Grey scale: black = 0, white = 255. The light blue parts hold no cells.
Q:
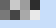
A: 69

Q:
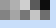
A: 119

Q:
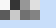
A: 201

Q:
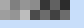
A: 108

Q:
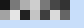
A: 62

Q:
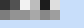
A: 168
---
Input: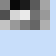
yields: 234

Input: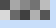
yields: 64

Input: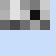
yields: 195

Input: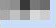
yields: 160

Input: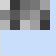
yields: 129

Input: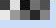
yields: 102

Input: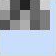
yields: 154
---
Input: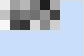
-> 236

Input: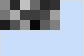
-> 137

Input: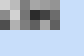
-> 210

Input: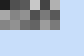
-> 30

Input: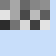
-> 124

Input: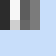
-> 44

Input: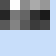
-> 77

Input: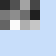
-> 40

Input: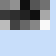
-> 124

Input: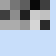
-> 161
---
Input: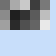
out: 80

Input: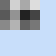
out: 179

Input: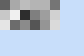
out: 85

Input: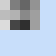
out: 69

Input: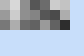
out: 154

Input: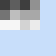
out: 246
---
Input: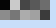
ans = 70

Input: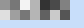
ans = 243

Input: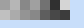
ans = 136

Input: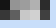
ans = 157

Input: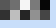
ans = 245

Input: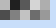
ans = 89

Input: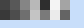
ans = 133

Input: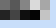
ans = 133
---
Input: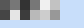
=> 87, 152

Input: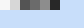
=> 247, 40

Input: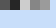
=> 85, 155

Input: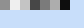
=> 144, 14

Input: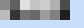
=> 137, 31

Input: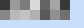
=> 56, 112

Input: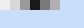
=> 239, 176

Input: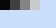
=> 6, 202
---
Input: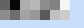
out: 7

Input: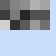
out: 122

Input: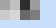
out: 193

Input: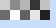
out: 139

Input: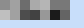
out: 161

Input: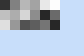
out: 173

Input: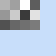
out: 203
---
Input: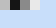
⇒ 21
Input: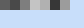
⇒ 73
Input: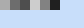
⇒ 109
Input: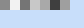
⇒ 242
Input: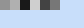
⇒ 176
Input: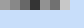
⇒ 136
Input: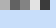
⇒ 98
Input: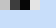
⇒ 61
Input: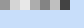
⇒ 213
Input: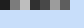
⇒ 124
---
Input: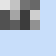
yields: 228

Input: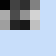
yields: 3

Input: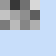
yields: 152

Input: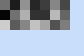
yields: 113

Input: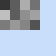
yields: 53

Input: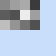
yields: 136

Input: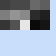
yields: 63
